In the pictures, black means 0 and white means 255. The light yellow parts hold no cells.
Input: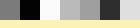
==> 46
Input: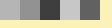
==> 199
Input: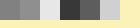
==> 93
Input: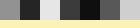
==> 88
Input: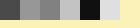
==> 16
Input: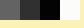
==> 3
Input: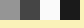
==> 250
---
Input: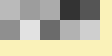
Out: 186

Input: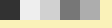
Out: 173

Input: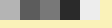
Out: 120

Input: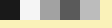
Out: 162

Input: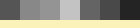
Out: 136

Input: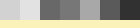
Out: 168

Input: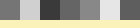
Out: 136

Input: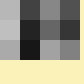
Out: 170

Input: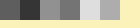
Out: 145

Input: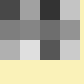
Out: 196
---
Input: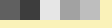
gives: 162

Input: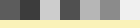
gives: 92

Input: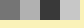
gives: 177

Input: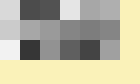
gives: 76

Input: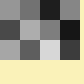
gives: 60

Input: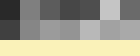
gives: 71

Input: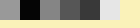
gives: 86

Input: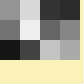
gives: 52

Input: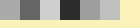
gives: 158
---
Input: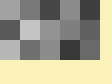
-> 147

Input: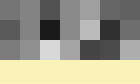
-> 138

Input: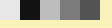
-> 189

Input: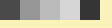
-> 186

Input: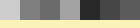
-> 163

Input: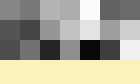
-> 194

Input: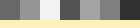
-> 83

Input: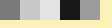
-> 227

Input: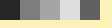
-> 165
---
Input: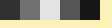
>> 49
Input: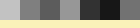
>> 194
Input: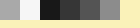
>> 169
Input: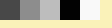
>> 72
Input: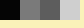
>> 5
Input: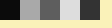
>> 11
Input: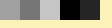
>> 160
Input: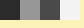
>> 43
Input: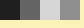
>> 31
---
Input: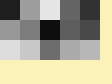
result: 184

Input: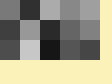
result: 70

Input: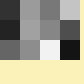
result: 20

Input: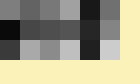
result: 204

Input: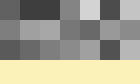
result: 183

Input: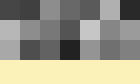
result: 128

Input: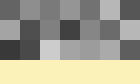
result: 94
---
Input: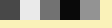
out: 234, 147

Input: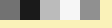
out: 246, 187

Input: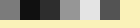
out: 228, 150

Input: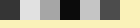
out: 225, 197

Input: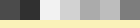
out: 242, 210

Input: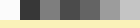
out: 251, 196

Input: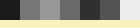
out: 237, 152

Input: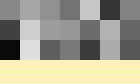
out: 222, 206

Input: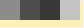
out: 195, 140
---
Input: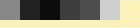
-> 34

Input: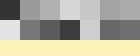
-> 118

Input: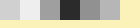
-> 238

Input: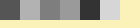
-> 178

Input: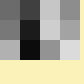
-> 12

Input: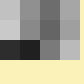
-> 32

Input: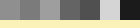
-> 123
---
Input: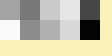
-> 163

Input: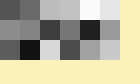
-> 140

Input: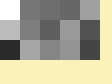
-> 187

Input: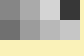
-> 134

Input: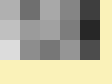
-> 192

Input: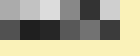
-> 171

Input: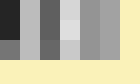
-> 37

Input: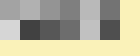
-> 163

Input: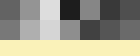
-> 99
